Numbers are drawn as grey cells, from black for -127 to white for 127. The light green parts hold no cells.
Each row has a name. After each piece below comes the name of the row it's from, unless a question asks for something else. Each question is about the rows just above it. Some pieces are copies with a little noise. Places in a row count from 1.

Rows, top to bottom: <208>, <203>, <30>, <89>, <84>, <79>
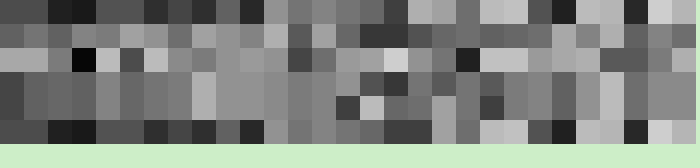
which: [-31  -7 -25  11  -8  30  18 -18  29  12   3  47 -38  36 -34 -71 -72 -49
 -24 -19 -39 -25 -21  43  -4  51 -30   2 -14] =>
<203>
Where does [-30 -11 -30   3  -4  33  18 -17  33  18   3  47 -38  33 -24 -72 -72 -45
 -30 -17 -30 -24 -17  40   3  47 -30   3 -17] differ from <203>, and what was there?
19, [-24]
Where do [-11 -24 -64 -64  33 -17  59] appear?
<79>
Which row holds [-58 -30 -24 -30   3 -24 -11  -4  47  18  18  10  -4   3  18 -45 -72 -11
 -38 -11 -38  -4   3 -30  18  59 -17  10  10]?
<89>

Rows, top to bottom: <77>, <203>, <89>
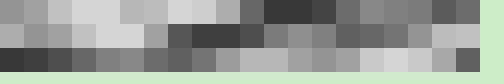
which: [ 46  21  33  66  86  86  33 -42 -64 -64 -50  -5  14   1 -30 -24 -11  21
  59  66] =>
<203>
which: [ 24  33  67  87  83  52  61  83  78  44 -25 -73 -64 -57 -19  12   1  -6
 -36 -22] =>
<77>
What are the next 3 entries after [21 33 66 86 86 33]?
[-42 -64 -64]

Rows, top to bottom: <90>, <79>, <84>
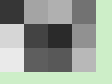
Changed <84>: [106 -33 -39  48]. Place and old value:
4, [56]
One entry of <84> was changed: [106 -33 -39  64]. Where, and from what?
4, [56]

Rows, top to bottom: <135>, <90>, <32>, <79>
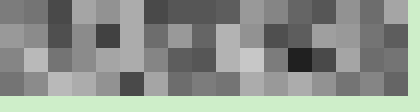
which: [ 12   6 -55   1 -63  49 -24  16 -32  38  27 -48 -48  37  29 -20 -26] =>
<90>
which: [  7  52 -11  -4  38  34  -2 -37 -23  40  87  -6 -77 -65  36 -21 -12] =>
<32>
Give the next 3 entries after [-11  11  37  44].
[  5 -34 -41]
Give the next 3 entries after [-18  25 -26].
[ 51  18 -48]
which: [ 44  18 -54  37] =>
<79>
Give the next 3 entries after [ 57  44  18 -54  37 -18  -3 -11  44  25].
[ 44  18 -11]
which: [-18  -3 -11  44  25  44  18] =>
<79>

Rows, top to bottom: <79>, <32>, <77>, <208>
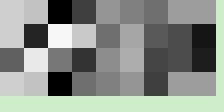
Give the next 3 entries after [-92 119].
[ 73 -16  37]
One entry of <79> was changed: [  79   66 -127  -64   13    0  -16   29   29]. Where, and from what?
5, [21]
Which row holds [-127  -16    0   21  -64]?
<208>
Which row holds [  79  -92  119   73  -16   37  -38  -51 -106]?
<32>
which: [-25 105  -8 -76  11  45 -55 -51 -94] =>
<77>

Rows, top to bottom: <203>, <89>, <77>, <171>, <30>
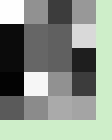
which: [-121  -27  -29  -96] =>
<77>
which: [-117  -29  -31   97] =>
<89>
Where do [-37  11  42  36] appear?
<30>
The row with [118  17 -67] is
<171>

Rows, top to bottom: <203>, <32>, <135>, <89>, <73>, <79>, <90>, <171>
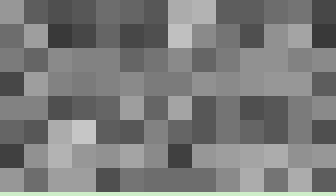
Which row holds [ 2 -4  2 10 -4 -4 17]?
<89>
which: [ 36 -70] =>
<32>
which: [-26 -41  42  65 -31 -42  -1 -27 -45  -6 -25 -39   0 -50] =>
<79>
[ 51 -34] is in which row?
<203>
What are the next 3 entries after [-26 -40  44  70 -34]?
[-40   2 -26]
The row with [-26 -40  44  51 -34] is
<203>
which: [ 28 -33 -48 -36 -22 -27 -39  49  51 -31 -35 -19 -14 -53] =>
<203>

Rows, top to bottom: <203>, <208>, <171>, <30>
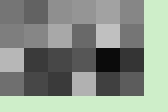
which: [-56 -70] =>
<30>
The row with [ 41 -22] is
<208>

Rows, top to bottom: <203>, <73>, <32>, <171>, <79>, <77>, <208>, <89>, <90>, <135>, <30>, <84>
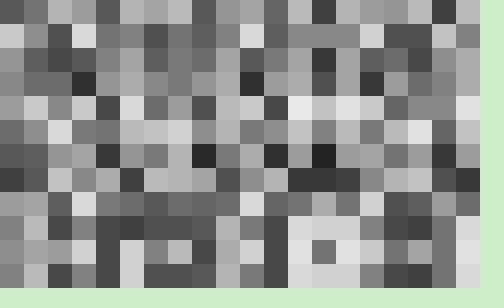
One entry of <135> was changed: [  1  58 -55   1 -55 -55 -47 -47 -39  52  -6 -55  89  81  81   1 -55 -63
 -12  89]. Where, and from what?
6, [-63]
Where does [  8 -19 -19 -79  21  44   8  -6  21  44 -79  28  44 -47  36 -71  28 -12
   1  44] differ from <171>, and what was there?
18, [-19]
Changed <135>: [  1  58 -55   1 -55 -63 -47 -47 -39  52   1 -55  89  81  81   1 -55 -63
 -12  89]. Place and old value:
11, [-6]

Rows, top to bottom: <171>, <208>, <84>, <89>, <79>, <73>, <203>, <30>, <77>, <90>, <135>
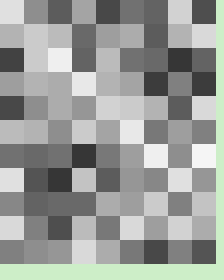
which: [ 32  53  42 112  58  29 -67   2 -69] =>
<89>
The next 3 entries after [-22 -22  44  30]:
[75  0 67]
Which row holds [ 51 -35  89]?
<79>
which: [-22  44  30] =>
<77>

